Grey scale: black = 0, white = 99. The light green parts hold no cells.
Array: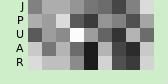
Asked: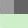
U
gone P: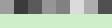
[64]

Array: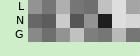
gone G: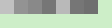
[49]
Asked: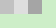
L
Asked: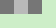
G
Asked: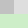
L
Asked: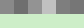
G
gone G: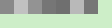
[49]
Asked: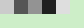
N

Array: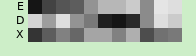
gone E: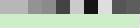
[89]
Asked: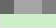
X
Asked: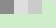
D
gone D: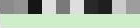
[82]
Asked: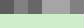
X
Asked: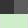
X

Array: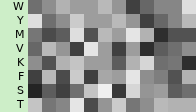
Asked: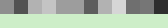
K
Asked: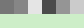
T
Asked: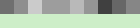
Y
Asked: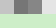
T
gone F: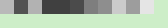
[65]
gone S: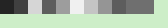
[22]
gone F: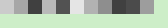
[49]

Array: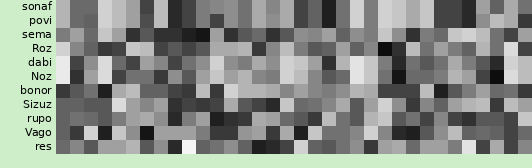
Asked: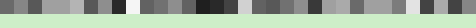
res
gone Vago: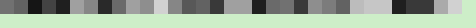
[58]
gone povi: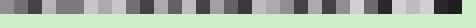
[30]

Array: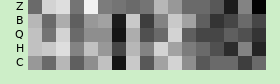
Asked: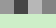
H
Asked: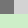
Q

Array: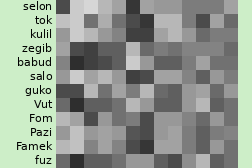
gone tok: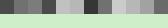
[67]
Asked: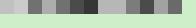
tok
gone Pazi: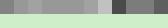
[33]
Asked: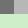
Vut
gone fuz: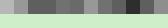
[29]
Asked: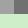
babud
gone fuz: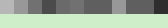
[55]

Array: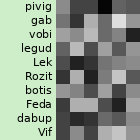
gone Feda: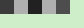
[65]
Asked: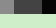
pivig
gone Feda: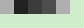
[65]
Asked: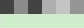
Vif
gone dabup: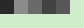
[20]
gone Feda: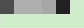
[23]
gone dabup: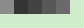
[16]

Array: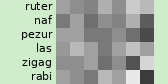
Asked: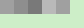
rabi
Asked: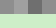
zigag
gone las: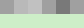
[59]

